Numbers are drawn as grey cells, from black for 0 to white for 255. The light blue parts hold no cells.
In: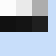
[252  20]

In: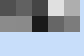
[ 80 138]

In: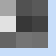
[165  55 112]

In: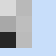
[217 190]

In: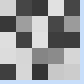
[211 158 225 139 204]

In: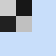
[206 192]

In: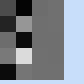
[ 76 150 111 111]
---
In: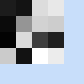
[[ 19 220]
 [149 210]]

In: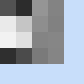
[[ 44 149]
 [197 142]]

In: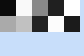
[[249 137]
 [193  34]]

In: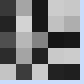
[[166  24]
 [211  24]]

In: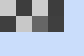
[[ 61 205]
 [200 102]]

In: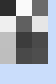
[[250 107]
 [ 96 230]]

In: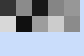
[[140  24]
 [ 16 158]]

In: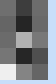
[[ 61 108]
 [ 37 105]]

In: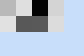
[[223   4]
 [ 88  89]]
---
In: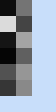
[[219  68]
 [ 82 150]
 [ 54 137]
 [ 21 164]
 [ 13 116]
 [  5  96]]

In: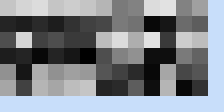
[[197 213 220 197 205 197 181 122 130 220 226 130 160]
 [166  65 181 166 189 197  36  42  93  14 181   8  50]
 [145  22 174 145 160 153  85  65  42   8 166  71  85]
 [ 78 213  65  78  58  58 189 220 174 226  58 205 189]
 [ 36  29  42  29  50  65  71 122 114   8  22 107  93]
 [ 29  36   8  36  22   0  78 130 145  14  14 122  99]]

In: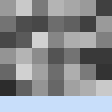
[[154 201 122 180 167 154  64]
 [148 180 140  83 115  57  57]
 [115  77  71 109  96  64 154]
 [103 209 161 109 174 122  51]
 [ 71  90 209 134 174 180 128]
 [ 44  96 148 103 161 174 201]]

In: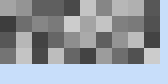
[[164 148  95  95  73 196 134 183 176  87]
 [116 196  73 189 102  67 156 110  81 204]
 [ 87 183  67 102 142 170  95 148 189  67]
 [ 61 110 134 122 204 164 196 128 122  81]]

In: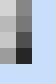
[[212 134]
 [199  79]
 [185 120]
 [156  38]]

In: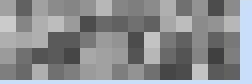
[[203 133 175 189 155  76 105  97 112  97 168 189 139 147 183]
 [175 168 175  90  90 120 155 147  76 195 120  97 139  97 120]
 [161  97 161 139 133 147 183 133 126 139 175 112 147  76 139]
 [155 112  84  90  70 168 161 155  84 183 105  84 133  64 126]
 [126 105 175 112 126 155 161 126 147 112  70  76 195  90  97]]
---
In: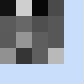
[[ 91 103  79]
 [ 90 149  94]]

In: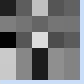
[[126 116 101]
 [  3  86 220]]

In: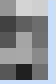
[[ 65  95 109]
 [ 86 165 112]]

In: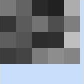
[[ 54  91 115]
 [ 94  84  45]]

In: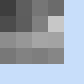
[[ 76  93 128]
 [141 151 165]]

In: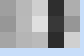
[[151 185 223]
 [165 181 186]]

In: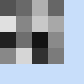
[[224 134 200]
 [ 33 110  19]]

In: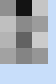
[[191 138 156]
 [180  98 203]]

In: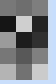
[[ 21 207  35]
 [155  29  48]]
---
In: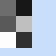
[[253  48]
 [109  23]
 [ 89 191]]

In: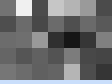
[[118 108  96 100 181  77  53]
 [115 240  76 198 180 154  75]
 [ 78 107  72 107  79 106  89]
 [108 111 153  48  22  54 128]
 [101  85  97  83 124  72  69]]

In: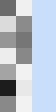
[[137 242]
 [107 240]
 [219 139]
 [150 118]
 [237 136]
 [164 242]
 [ 28 232]]

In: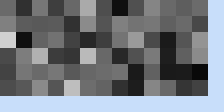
[[ 77  88 138  85 190 109  99  49  29 134 104  53  66]
 [106  48 119  62 104 170  78  15  80 133 105  94 107]
 [128  92  89  91  49 139  84 128 115 119  96 106  72]
 [208  15  99 114  66  40  62 116 154  74  26  85 148]
 [ 74 125 177  60  53 186 104  40  81 122  30  96 139]
 [ 67 118 106 119  89 103 108 114  26  97  26  27   9]]

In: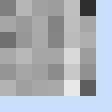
[[179 160 167 169 232  94]
 [127 182 161 156 191  46]
 [166 153 170 131 190 166]
 [111 151 168 132 186 175]
 [169 183 165 166 216 157]
 [149 166 159 140 200 144]]

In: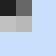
[[193 183]
 [ 32 102]]

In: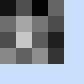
[[135  97 141  51]
 [ 18  79   3 101]
 [110 165 118  76]
 [ 77 198  92  30]]
